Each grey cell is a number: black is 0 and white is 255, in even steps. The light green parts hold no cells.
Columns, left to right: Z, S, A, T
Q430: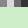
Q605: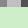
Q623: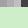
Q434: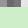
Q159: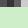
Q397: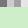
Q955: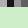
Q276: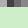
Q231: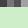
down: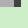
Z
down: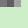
A

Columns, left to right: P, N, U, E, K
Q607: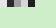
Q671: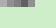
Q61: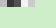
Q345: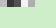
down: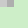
K
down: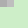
P
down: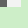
E

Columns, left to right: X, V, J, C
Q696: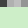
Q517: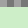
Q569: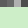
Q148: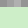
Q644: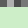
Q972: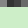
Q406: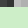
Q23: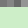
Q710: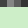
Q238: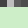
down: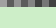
X
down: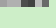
J
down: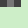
X

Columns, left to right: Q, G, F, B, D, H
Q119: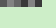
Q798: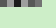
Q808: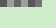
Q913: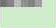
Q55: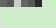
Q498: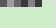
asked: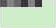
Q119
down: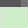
Q
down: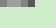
G
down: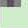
D

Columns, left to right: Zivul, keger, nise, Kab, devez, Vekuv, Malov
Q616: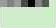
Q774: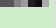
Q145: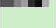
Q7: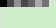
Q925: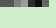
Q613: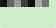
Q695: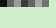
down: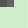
keger
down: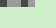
Kab
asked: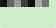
Q613
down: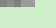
nise

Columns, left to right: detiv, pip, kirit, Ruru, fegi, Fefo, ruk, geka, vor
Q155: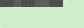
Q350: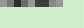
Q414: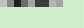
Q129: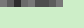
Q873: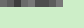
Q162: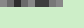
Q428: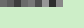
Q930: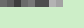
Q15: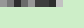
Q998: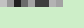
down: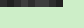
kirit
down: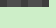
Fefo
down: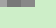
vor
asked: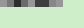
Q350
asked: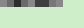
Q162
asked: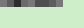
Q129
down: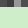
ruk

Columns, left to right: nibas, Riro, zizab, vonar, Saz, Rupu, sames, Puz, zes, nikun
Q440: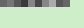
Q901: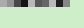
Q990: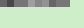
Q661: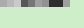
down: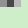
Riro
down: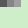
Rupu
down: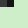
vonar
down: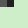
zes

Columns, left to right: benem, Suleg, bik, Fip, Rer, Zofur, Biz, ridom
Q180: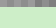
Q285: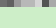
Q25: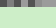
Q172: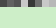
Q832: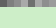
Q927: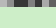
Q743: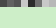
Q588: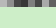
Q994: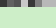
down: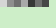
Zofur
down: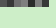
Rer
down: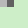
ridom
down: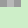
ridom
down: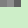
Suleg
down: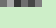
Zofur

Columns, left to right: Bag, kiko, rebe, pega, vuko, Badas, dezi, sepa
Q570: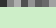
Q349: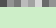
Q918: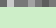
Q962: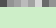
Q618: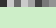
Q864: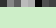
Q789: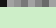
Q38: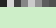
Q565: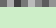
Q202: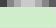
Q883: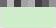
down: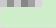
kiko
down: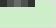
Bag
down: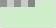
kiko
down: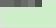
dezi

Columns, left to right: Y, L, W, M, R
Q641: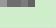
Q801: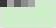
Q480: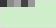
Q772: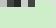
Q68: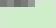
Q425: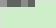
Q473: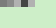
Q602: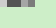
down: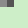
L
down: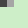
M

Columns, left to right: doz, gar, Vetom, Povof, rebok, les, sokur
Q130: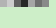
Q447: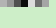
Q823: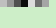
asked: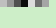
Q823
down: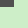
Vetom
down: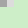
rebok
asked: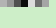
Q447

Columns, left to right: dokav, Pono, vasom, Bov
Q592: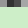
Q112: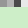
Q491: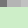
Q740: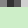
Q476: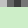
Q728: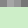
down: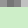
dokav
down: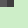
vasom

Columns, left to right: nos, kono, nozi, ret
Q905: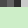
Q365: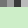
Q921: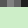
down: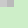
ret
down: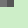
nos

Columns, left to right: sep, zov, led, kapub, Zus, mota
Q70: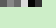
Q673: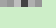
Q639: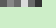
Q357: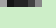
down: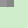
zov
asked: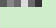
Q639
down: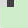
kapub

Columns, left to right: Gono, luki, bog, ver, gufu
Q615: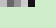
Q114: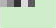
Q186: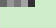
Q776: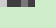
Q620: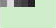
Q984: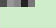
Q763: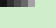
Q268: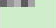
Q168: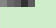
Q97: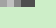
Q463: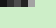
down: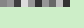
luki
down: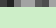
gufu
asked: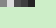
Q620
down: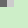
Gono
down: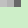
Gono

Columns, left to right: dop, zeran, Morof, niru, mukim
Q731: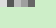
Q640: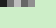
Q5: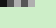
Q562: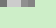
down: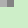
mukim
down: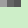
niru
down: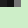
dop
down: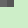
niru
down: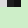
dop

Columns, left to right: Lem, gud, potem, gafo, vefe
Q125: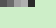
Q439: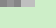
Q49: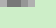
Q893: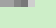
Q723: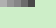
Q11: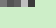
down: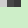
vefe
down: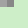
potem
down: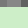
potem

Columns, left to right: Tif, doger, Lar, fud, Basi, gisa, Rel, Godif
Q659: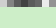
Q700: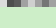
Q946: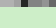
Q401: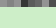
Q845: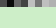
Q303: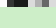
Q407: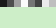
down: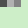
doger
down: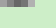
gisa
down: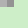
Tif
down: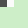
Tif

